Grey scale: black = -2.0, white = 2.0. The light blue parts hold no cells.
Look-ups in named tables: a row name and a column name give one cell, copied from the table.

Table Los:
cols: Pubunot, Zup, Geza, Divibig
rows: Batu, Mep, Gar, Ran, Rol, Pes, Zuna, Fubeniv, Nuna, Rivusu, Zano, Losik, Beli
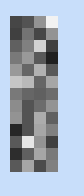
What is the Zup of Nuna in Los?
-0.7
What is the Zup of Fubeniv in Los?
-0.7
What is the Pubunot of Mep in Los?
-1.0
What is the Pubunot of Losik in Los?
-1.3
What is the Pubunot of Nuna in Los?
0.3
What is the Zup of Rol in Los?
-0.4
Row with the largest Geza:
Gar

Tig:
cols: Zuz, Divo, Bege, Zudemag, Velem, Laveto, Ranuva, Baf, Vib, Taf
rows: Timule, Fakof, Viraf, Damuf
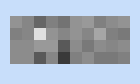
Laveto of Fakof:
0.3
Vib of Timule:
0.2
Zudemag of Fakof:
0.3
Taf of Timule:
0.3
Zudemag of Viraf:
0.4
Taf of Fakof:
-0.1
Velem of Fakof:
0.1
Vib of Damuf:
-0.1
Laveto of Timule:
0.3
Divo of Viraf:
0.2
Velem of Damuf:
-1.1
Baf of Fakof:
0.6
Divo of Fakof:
0.1
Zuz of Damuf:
0.2
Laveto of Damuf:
0.0
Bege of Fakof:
1.5
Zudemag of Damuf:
0.1
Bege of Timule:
-0.4

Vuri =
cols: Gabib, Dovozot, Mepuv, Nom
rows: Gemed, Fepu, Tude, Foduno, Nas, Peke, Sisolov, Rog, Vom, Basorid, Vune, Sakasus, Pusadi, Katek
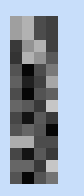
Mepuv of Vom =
-0.6
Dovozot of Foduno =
0.8
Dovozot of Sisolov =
-1.9
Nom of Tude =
-1.0
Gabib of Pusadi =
-0.4
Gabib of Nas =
-0.7
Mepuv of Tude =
0.8
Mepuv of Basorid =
-0.7
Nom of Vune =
-0.8
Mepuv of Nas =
-0.8
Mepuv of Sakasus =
-0.6
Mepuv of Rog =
-1.1
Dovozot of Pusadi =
-0.4
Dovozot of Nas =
-1.9
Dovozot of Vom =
-1.7

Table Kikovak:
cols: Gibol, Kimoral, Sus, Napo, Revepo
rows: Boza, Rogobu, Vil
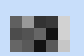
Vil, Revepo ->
1.1
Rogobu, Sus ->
-0.4
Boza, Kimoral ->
0.4
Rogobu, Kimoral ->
-0.7
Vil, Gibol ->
-0.4
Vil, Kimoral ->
-0.6
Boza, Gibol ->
-0.5
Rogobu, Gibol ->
-0.8
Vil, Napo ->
-0.6
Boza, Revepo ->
1.3
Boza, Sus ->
-1.2
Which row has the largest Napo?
Vil

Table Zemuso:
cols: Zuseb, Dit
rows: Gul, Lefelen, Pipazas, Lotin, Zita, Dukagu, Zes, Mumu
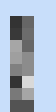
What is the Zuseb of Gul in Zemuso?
-1.2
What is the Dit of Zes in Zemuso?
0.6
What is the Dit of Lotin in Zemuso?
0.2
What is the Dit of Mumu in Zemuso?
-0.7
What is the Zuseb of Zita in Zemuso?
0.0
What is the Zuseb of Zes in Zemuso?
-0.1
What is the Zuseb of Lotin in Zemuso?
0.5
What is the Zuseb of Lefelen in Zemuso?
-1.1
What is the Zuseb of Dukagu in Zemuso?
-1.2
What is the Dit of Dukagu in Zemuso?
1.4
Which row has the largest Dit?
Dukagu

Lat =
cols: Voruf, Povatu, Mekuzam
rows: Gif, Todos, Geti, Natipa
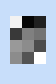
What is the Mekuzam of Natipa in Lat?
2.0
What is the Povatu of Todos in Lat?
0.0
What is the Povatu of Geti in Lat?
0.2
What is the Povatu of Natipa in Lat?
-0.7
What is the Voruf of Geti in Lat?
0.4
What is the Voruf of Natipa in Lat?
0.2
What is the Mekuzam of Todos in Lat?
-0.2
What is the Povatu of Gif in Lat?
-1.9
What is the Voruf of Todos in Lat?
-1.1
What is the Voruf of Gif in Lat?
1.8
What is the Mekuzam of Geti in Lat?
-0.8

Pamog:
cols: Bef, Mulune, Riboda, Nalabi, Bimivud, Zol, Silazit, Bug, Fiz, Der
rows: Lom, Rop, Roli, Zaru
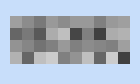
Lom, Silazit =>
0.4
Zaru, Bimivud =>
0.0
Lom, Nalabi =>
0.4
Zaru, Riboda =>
1.0
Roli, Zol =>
0.0
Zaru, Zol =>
0.3
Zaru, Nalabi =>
1.2
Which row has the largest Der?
Rop

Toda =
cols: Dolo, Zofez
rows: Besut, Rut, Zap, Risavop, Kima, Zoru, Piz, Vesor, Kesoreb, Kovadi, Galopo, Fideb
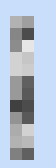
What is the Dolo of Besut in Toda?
0.8
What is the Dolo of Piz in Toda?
0.4
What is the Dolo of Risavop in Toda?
1.3
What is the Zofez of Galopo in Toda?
0.9
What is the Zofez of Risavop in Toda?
1.1
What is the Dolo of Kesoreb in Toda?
0.3

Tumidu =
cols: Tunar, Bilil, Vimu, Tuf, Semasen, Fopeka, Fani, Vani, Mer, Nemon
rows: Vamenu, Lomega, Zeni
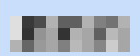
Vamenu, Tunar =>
1.5
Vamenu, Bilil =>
-1.1
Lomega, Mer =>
0.9
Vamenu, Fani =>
0.8
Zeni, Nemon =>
0.6
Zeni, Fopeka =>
0.9
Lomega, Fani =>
0.6
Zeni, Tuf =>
0.6
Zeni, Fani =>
0.6
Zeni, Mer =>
1.2
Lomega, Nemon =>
0.6
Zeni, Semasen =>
0.0
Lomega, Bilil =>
-1.2
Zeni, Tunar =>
0.8
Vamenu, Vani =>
0.0
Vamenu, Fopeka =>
-0.5
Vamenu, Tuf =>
0.8
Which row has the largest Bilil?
Zeni

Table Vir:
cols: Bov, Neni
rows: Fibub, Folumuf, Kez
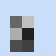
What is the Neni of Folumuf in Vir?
-1.5
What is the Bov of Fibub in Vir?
-0.4
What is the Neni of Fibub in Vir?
1.0
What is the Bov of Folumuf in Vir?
0.7
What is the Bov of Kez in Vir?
-0.8
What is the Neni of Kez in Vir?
-1.0
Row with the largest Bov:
Folumuf

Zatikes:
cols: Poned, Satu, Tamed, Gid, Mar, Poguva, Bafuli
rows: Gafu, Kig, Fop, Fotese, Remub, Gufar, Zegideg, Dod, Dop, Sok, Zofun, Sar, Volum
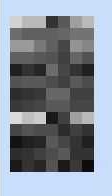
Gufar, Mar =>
-1.0
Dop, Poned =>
1.4
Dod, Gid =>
-0.6
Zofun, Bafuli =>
-1.5
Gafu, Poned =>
1.3
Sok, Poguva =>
-1.0
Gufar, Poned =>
-0.7
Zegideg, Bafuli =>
-1.0
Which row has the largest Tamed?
Dop

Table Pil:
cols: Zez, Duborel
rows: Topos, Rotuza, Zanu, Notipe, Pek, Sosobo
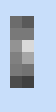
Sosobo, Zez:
-0.8
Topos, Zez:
-0.3
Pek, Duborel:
-0.2
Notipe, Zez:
0.0
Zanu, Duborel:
1.4
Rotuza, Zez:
-0.1
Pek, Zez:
-0.1
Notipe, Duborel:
0.6
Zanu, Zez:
0.3
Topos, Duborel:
-0.6
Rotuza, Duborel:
-0.1
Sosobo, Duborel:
-1.0
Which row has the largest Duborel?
Zanu

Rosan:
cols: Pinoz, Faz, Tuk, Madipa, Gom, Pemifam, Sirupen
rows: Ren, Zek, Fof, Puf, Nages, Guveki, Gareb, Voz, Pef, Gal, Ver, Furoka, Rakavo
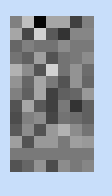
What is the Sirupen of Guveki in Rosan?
-0.4
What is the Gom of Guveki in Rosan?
-0.7
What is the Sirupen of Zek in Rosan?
0.1
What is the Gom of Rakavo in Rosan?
0.2
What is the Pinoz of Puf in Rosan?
-0.2
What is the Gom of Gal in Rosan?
0.8
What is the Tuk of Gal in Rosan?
-0.7
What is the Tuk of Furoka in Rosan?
-0.1
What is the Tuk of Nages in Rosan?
-0.7
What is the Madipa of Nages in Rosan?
1.3
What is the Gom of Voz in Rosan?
-0.1
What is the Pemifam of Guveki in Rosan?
0.3
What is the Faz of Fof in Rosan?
0.0
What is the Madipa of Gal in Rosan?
0.4
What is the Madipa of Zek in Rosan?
-0.6
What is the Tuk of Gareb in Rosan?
0.6
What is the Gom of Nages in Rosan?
-0.2
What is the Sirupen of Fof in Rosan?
-0.1
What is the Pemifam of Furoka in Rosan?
-0.1
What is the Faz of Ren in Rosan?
1.0
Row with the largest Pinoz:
Nages

